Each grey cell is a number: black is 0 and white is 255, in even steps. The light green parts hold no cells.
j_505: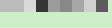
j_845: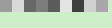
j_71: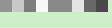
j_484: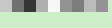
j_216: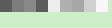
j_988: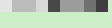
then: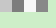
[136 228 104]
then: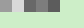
[228  62 208]
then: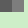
[136  92 238]
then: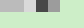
[156 113  62]
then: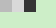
[156 136 167]

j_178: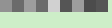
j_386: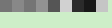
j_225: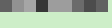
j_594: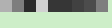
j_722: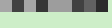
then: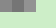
[ 85 209  43]
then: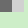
[ 85 157  76]
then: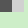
[ 43  24 197]

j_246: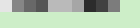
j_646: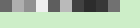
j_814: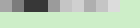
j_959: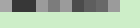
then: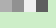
[186  65  44]
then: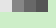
[186 186 166]
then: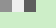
[186  65  44]
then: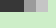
[208 175 197]
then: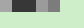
[155  75  94]
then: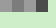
[ 94 104 155]

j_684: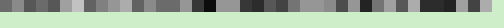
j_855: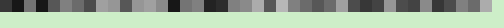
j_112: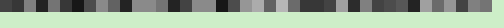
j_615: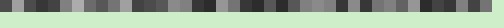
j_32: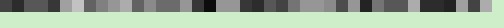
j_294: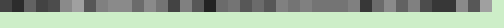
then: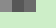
[ 87 160 194]
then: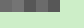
[128 116 128]
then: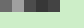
[150  76  67]

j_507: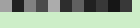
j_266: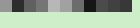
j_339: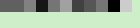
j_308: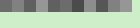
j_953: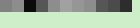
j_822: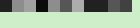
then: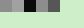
[172  33  33]
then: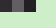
[56 22 56]
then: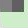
[150  96 108]
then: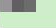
[ 75 141  86]
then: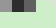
[117 183 161]
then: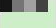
[ 86 117   1]
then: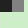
[ 75 172  45]

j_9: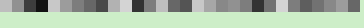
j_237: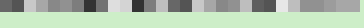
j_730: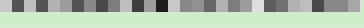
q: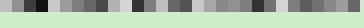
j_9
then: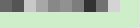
[125  94 114]
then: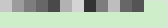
[200 167 136]
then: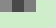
[190  61 156]

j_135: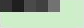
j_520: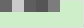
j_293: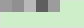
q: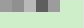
j_293
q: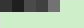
j_135
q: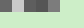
j_520

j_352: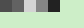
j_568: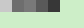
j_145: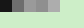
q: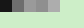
j_145
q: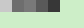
j_568
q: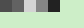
j_352

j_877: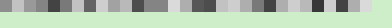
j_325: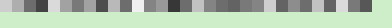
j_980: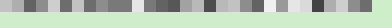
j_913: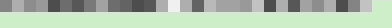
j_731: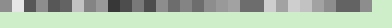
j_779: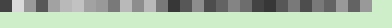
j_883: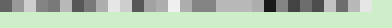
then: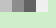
[153 230 218]
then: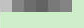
[206  99 141]
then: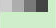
[174 206 185]
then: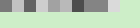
[174  87  77]

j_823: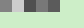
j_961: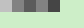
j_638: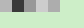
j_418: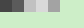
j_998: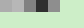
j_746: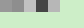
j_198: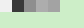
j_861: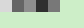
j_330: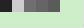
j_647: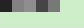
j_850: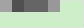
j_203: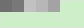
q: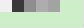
j_198
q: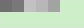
j_203
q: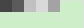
j_418
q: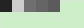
j_330

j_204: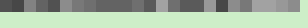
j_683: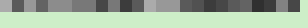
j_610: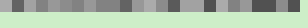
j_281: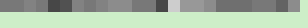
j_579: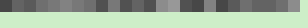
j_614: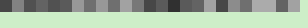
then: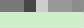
[111 111 111]
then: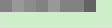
[152 171 140]
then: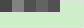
[ 90 152 111]
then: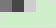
[152 152 140]
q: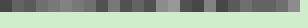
j_579
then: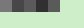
[ 99 162  71]
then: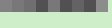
[152  81  71]

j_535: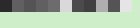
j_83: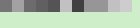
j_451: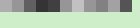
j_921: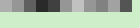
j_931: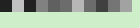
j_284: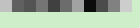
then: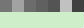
[150 150 193]
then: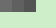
[193  64 150]
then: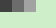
[ 12  75 129]
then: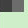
[162  12  75]
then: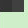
[150 193 150]
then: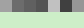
[150 193 205]

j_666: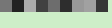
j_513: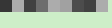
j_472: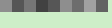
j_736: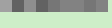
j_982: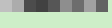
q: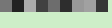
j_666
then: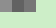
[130 130 118]
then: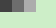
[161  76  65]
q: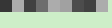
j_513

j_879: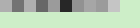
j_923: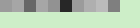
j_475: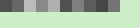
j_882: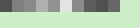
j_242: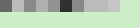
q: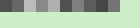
j_475
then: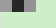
[166 155 197]

